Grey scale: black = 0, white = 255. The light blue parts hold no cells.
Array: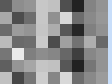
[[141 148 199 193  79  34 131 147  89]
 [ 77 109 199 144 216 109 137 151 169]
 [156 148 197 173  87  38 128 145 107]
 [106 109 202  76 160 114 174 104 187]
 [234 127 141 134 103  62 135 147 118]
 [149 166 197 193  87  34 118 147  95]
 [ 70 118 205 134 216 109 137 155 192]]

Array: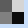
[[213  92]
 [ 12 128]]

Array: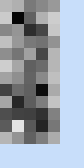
[[176 121 136 153 185]
 [  5  97 177 205 203]
 [149  45  70 199 135]
 [152 121 114 146 192]
 [117 161  71 182 142]
 [166  96 107 182 206]
 [143  99 137 191 162]
 [108  96  13 170  66]
 [ 39  93 125 195 166]
 [ 66  64  49 129  78]
 [227  89  36 119  91]
 [147  97 126 172 181]]

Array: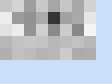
[[211 158 200 165 197 168 210 197]
 [155 146 171  52 161 169 230 236]
 [236 148 208 137 204 136 244 225]
 [194 198 195 184 189 193 183 183]
 [192 188 179 184 203 171 174 175]]

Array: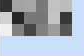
[[163 165 121 193 188  50]
 [ 38 121 119 195  55 209]
 [128  70 128 156  87 239]]

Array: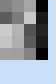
[[143 165   3 128]
 [123 200  25  92]
 [179  83  36 204]
 [175  92  27 196]
 [159 131   3 161]]
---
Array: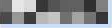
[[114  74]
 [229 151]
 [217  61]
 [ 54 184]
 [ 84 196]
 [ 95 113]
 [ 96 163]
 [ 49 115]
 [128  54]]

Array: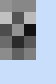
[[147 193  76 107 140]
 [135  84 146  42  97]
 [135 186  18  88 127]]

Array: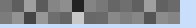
[[116 124]
 [ 94 147]
 [159  69]
 [ 91 151]
 [133 110]
 [142 100]
 [ 34 199]
 [132 104]
 [120 106]
 [102 137]
 [111 126]
 [ 96 135]
 [159  85]
 [ 97 140]
 [106 132]]

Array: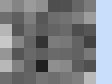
[[154 110 182 200 150 184 110]
 [132  95  85 133  85 129  95]
 [155 126 112 100 105  97 100]
 [144  87  92  51  95  31 116]
 [ 78 109 100 124 106 143 110]
 [ 80 114 106 120 104 137 119]
 [102 127  77  99  98  92 127]
 [123 157  86  65 121  80 185]]

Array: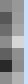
[[134  87 108 140  96  41 142]
 [152 156 166 214 143 140 178]]

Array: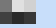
[[119  64]
 [224  42]
 [209  55]]

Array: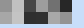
[[147 167]
 [193 196]
 [ 70  47]
 [157  48]
 [113 168]
 [ 39 147]]
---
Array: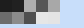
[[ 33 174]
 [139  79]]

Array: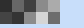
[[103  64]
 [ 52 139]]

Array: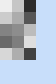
[[198  44]
 [172  86]]

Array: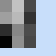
[[194  73]
 [185  50]]

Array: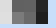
[[ 97  98]
 [123 105]]

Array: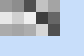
[[141  79]
 [208 238]]

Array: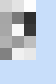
[[227 253]
 [121  47]]

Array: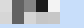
[[ 98 132]
 [ 98 213]]
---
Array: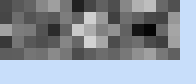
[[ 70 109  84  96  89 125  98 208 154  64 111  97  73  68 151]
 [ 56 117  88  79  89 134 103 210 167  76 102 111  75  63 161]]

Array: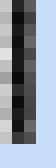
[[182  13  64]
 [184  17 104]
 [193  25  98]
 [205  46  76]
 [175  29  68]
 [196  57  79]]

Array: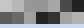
[[ 92 105 160  36  51 163 178]]

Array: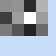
[[ 62 158 254 156]]

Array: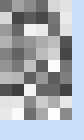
[[216  70  91  72 118 234]
 [177 136 149 172 189  82]
 [147 120 192  96 251 116]
 [ 82  63 243 102 103  67]
 [232 250 111 169 253 138]]

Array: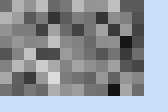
[[179 158  90 123  52  92 126 116  53 141 128  82]
 [128 150 134 137 192 137 130 107 141 144  23  78]
 [129 184 146 203 169 132 163 144 130 160  86  71]
 [114  93 120 106 173 146 157 116 113  18 166 108]]

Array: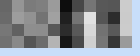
[[106 157 146 115 161  32 116 225  85  44 203]
 [113 137  85 108 180  22  73 207 118  53 154]]
